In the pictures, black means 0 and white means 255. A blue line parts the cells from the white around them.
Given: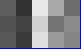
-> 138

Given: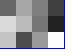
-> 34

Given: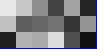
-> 148

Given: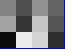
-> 85

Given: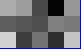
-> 121

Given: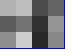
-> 149
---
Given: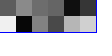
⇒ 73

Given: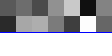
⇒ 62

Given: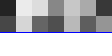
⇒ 185

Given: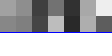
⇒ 41

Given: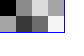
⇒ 57

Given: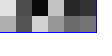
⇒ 151

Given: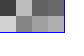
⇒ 133
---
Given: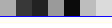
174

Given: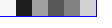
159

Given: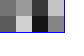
154

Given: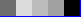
161

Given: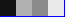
139

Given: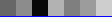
156

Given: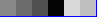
136

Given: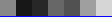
136

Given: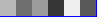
156

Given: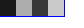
56
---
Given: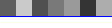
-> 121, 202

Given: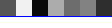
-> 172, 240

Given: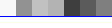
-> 179, 248

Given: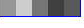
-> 117, 205

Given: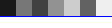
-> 146, 239

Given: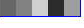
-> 207, 207

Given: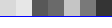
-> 106, 231

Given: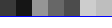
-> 103, 205

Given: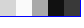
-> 169, 250

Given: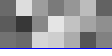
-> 229, 229
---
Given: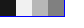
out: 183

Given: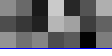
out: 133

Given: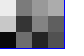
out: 36

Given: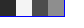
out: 77

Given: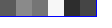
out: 117

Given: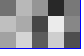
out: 92

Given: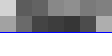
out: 68

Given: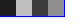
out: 59

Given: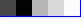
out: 182

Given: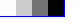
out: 115
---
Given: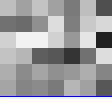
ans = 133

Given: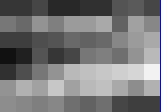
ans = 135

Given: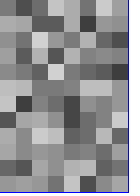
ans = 159

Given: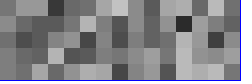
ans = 112

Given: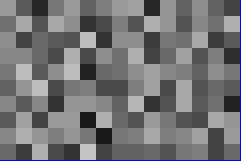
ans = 59
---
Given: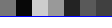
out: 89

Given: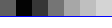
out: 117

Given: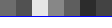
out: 94

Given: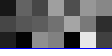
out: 93

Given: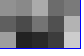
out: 116

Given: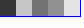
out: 145

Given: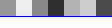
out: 151

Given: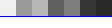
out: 125

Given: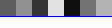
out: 116

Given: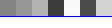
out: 152
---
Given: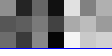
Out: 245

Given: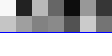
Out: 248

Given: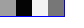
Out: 244

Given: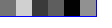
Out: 208

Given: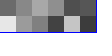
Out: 231

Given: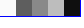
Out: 250

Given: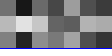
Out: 226

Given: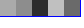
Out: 192
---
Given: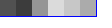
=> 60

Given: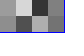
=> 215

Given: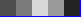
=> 124

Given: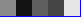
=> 20

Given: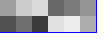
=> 203

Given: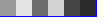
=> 227

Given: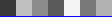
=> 193
